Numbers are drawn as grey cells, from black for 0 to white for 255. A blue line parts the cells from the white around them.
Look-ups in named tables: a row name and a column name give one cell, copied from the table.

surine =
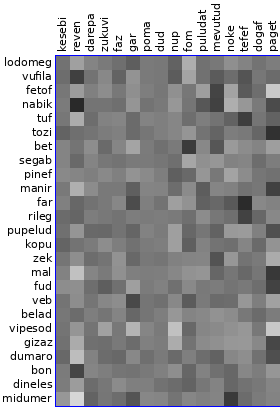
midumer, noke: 58
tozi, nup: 134
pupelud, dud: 123
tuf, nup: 134
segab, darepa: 132
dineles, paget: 133
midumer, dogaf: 123
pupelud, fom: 103
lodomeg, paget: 125
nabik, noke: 174
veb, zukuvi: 135
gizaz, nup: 172

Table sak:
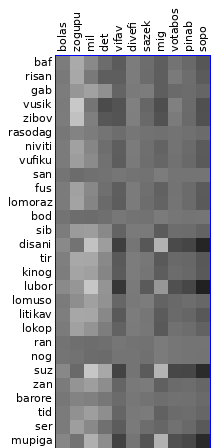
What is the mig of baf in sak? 94
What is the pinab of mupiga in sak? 72
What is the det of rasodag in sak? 116
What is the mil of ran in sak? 109
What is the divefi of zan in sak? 121
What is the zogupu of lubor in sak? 150
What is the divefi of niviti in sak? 123
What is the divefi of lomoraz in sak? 123
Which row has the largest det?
suz

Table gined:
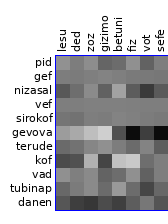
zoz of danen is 55
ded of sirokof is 114
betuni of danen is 63
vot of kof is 110
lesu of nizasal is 88
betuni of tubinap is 153
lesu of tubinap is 104
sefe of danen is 84
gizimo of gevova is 207
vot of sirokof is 124
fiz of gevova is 12
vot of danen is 119
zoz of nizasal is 139
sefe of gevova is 11

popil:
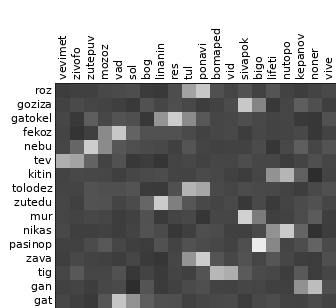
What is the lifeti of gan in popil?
64
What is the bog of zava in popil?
58
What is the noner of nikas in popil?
49
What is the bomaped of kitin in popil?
71
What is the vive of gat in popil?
67
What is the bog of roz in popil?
59

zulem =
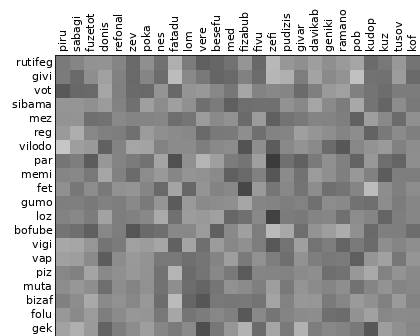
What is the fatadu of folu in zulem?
166
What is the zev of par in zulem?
123
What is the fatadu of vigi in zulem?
97
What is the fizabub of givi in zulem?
129
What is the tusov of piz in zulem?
147
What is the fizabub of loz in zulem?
112
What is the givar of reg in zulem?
159
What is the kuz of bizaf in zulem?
129
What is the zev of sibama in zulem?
112
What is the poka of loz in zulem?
136
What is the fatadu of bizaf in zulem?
187
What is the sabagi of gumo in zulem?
127
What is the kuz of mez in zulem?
137
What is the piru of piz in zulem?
135
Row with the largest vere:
par

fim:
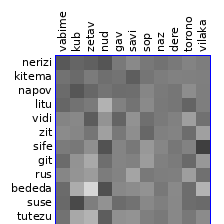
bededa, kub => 172
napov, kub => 86
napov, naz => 122
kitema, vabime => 114
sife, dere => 119
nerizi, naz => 114
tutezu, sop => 127
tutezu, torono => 120
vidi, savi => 146
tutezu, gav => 144

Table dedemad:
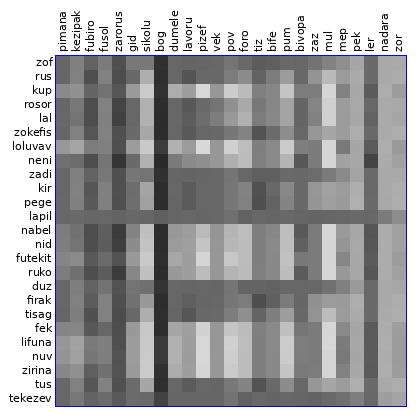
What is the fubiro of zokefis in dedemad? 85
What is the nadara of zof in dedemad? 168
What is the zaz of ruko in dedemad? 123
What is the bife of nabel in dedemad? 135
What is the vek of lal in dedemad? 125
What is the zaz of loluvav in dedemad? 123
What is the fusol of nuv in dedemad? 127
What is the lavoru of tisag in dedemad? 86
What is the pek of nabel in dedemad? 167
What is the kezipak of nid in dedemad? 116
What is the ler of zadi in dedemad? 105
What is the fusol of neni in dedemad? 117
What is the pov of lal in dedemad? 153
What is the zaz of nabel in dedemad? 123
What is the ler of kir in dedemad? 105
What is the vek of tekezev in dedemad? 102
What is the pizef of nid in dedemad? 196
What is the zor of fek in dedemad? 158

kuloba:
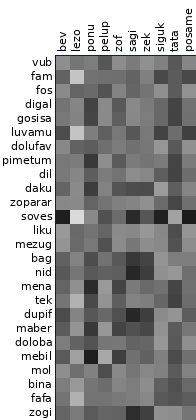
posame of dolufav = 144
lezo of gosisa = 131
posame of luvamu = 64
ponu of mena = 43
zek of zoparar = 144
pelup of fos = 83
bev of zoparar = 136
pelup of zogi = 101
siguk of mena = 113
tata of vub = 88
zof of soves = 108
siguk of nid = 144
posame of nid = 110
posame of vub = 134
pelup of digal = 138
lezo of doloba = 98
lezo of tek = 178
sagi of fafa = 125
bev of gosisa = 120
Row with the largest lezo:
soves

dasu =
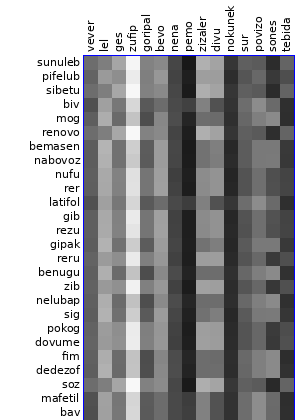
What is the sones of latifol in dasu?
106
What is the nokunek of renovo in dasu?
53
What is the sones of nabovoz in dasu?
122
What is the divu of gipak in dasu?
126
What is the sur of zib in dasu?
85
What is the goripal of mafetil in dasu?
91
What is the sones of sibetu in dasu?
43
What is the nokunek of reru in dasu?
42
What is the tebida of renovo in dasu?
100
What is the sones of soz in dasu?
41
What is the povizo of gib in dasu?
111
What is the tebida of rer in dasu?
69
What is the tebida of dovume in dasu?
80
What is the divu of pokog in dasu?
155
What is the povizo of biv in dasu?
140
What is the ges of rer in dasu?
129
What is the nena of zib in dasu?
65

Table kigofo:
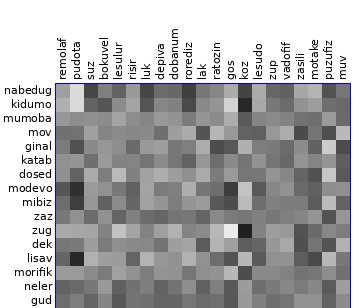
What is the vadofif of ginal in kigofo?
107
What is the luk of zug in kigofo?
131
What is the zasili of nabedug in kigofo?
167
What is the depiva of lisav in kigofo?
151
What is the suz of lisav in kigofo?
177
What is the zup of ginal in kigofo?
122
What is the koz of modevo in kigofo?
195
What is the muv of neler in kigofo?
158
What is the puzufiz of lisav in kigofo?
183
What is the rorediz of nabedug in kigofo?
63
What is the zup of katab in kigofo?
117
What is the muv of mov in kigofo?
185
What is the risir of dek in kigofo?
138
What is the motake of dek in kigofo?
117
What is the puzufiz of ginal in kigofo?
203
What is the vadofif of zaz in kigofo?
127
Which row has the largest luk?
lisav

